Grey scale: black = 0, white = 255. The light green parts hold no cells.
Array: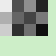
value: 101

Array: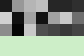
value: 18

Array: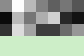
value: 185

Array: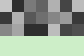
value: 177

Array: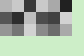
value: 45

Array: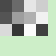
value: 158

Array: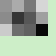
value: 53
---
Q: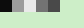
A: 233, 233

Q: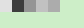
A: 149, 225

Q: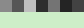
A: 45, 191

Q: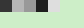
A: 153, 222

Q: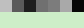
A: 112, 191

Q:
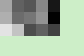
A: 118, 227

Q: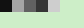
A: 97, 206

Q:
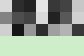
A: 217, 229

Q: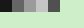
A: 155, 197

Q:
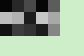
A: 28, 199
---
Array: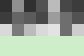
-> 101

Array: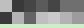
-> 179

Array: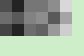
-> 89

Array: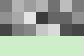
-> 168

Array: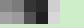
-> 154

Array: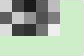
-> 201

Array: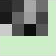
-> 100
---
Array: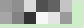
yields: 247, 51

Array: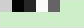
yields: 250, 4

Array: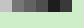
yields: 196, 29

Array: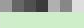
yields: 222, 59

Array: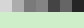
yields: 214, 37

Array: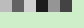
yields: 208, 28
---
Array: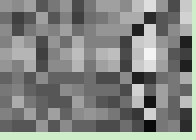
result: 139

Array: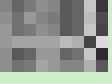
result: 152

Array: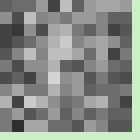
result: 67

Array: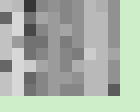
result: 194

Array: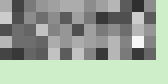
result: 79

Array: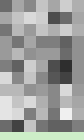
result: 117

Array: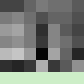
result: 154

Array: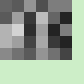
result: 179
